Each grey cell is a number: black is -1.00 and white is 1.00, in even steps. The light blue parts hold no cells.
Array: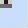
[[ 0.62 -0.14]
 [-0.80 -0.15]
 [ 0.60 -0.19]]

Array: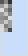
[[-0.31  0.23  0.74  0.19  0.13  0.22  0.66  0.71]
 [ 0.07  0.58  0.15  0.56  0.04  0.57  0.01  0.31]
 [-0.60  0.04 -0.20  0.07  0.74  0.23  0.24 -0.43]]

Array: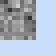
[[-0.26  0.08  0.26  0.04  0.35 -0.05  0.05 -0.17  0.09  0.39]
 [-0.46 -0.04 -0.15 -0.01  0.05  0.37  0.16  0.28  0.06  0.04]
 [ 0.11  0.02 -0.60 -0.01  0.46 -0.04 -0.01 -0.06  0.09  0.07]
 [ 0.29  0.29 -0.17  0.22 -0.12  0.33  0.21  0.24  0.09  0.39]
 [ 0.40  0.59 -0.24  0.10 -0.04  0.26  0.21  0.15  0.05  0.20]
 [-0.13 -0.06  0.07  0.24  0.15  0.39  0.28  0.40  0.05  0.19]
 [ 0.22  0.15  0.47 -0.11 -0.26 -0.16 -0.04 -0.01  0.07 -0.17]
 [ 0.40 -0.01  0.29 -0.06 -0.62 -0.09 -0.05 -0.08  0.06  0.38]
 [-0.13  0.00 -0.04  0.13  0.20 -0.26 -0.11 -0.30  0.05 -0.03]]

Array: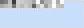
[[-0.11  0.34]
 [ 0.01  0.46]
 [ 0.50  0.54]
 [-0.53 -0.08]
 [ 0.65  0.60]
 [ 0.59  0.45]
 [ 0.54  0.61]
 [ 0.48  0.47]
 [ 0.30 -0.22]
 [ 0.95  0.51]
 [ 0.08  0.77]
 [ 0.42  0.22]
 [ 0.45  0.55]
 [ 0.92  0.97]
 [ 0.33  0.51]
 [ 0.94  0.47]]

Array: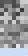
[[-0.32 -0.39  0.29 -0.41  0.60 -0.12  0.20  0.67 -0.10  0.39  0.11  0.21]
 [-0.28  0.05 -0.37  0.58  0.53  0.54  0.16  0.14  0.17  0.19  0.00  0.63]
 [-0.27  0.10  0.22  0.11  0.52 -0.16  0.09  0.14 -0.25  0.37  0.00  0.16]
 [-0.41 -0.42  0.03 -0.28 -0.33  0.63  0.22  0.20 -0.20 -0.05  0.23 -0.28]
 [-0.01 -0.32  0.41 -0.50  0.46 -0.19  0.12  0.13 -0.25  0.08  0.01  0.80]
 [ 0.58  0.43 -0.54  0.34  0.61  0.45 -0.07 -0.06  0.25  0.35  0.08  0.14]
 [ 0.61  0.29  0.28  0.28  0.53  0.33 -0.04 -0.25  0.39  0.29  0.15  0.63]]

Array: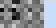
[[-0.11  0.42 -0.96  0.10 -0.38 -0.07  0.48]
 [ 0.21 -0.13  0.09  0.17  0.23 -0.12 -0.12]
 [ 0.22  0.10 -0.45  0.31  0.10 -0.17  0.16]
 [-0.70  0.58 -0.95 -0.45 -0.93  0.20  0.58]
 [-0.72  0.14  0.05 -0.69 -0.66  0.30  0.06]
 [-0.06  0.06 -0.18 -0.02 -0.10 -0.03  0.06]
 [ 0.11 -0.18  0.25  0.04  0.18 -0.06 -0.19]
 [ 0.50  0.05 -0.53  0.57  0.33 -0.30  0.16]
 [-0.13 -0.02  0.03 -0.13 -0.10  0.02 -0.03]
 [-0.23 -0.03  0.14 -0.26 -0.18  0.09 -0.08]
 [ 0.39 -0.05 -0.24  0.42  0.31 -0.23  0.02]]
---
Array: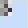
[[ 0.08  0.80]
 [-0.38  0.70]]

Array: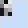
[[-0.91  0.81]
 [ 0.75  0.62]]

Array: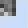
[[-0.02 -0.05]
 [-0.17  0.03]]

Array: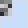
[[ 0.08  0.10]
 [ 0.46 -0.57]]

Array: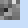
[[ 0.16 -0.13]
 [-0.05 -0.29]]

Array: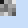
[[ 0.34  0.17]
 [-0.13  0.30]]

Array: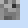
[[-0.18  0.25]
 [ 0.35  0.35]]

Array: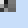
[[-0.82 -0.05]
 [-0.46 -0.11]]
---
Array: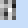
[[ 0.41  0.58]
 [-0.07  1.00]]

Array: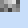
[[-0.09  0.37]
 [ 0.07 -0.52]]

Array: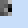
[[-0.29 -0.67]
 [ 0.15 -0.99]]

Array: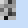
[[ 0.02  0.15]
 [ 0.46 -0.35]]

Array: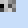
[[ 0.52 -0.42]
 [ 0.41  0.62]]

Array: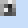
[[-0.26 -0.74]
 [ 0.86 -0.51]]

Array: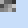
[[0.02 0.23]
 [0.11 0.37]]

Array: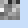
[[-0.02 -0.12]
 [ 0.07  0.03]]

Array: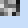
[[-0.07 -0.20]
 [ 0.43  0.69]]
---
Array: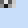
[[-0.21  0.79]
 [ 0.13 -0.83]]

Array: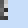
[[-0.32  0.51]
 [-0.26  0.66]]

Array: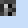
[[-0.36 -0.51]
 [-0.71  0.57]]

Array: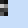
[[-0.73 -0.90]
 [ 0.57  0.12]]

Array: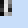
[[-0.88  0.71]
 [-0.78  0.80]]

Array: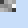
[[-0.50  0.25]
 [ 0.13  0.06]]
